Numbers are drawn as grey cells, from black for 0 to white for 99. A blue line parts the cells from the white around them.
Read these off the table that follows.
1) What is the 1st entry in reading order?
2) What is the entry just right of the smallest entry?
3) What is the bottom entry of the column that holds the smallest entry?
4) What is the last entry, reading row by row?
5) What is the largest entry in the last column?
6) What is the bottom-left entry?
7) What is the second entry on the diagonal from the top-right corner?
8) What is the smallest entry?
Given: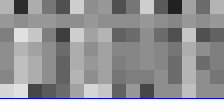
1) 70
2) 63
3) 55
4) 55
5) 70
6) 83
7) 55
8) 13

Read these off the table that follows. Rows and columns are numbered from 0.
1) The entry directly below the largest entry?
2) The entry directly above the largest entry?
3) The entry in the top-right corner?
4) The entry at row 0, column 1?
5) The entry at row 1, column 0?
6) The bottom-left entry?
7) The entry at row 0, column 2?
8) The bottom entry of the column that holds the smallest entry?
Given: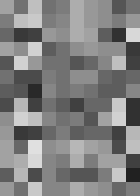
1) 84
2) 25
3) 44
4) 44
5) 48
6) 59
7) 74
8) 48

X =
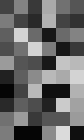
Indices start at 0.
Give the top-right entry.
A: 33
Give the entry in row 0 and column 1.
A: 51
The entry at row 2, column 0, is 37
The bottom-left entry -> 48
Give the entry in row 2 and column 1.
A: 82
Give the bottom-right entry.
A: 6
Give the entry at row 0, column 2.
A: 22
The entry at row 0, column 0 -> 26
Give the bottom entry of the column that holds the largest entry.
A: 85
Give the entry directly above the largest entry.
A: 33
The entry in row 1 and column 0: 48

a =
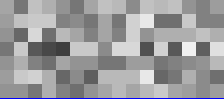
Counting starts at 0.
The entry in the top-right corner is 61
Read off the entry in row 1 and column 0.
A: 61
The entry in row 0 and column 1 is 46
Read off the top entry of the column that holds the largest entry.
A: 57
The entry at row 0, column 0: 64
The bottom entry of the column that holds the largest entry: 61
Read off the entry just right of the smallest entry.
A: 78
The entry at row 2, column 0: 57
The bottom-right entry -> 61
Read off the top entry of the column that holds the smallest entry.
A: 57
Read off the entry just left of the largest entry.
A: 34
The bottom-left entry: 57
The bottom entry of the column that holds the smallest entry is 50
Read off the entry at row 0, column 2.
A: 75
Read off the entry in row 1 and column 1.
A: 75
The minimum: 24
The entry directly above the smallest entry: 72
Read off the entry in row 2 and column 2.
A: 84
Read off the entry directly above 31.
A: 57
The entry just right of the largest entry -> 37

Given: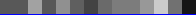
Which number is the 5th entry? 56
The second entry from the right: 44
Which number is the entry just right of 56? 37
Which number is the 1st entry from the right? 8
